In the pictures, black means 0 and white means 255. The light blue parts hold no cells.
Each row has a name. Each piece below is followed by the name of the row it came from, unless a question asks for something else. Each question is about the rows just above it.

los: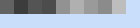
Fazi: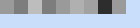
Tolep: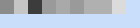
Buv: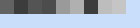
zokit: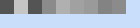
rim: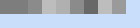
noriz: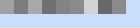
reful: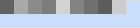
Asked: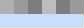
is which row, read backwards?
Fazi
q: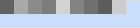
reful
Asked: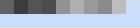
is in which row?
los
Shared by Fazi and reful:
[125]
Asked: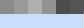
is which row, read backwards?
los
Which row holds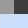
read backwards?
Tolep
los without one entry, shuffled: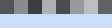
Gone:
[146]

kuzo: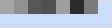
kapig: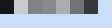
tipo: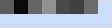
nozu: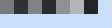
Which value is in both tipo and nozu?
[145]
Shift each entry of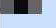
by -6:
[87  3 95]
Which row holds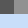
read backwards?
kuzo
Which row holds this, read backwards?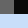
tipo
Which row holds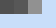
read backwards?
kuzo
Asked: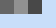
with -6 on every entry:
[ 95 139  66]

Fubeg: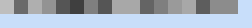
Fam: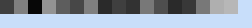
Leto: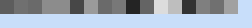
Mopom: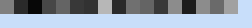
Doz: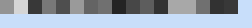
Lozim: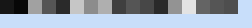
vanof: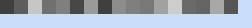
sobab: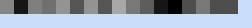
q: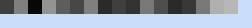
Fam
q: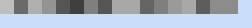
Fubeg
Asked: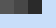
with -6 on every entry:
[79 65 36]
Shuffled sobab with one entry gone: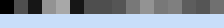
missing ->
[134]

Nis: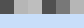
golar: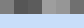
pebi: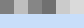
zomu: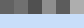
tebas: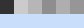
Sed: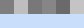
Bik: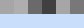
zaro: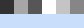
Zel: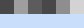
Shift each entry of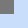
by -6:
[114]
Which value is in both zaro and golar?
[86]

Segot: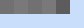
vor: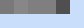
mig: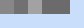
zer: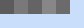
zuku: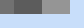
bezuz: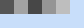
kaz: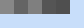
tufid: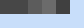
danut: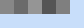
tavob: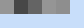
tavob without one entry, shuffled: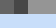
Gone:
[142]
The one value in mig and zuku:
[113]
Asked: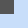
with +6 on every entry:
[91]
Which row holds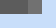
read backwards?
zuku
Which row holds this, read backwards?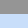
zuku

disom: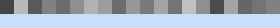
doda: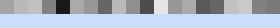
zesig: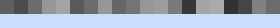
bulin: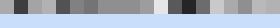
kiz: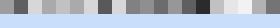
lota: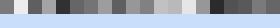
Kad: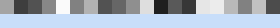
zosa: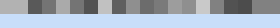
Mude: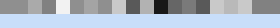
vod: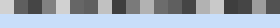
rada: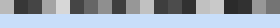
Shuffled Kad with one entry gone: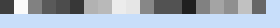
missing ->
[222]
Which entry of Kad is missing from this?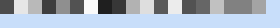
[135]

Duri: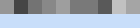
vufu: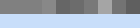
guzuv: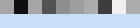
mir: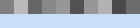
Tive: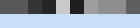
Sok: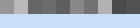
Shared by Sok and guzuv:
[82]
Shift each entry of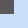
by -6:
[83]

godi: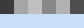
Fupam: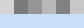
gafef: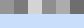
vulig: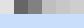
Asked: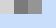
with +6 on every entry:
[218 129 155]
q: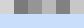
Fupam
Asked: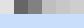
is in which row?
vulig

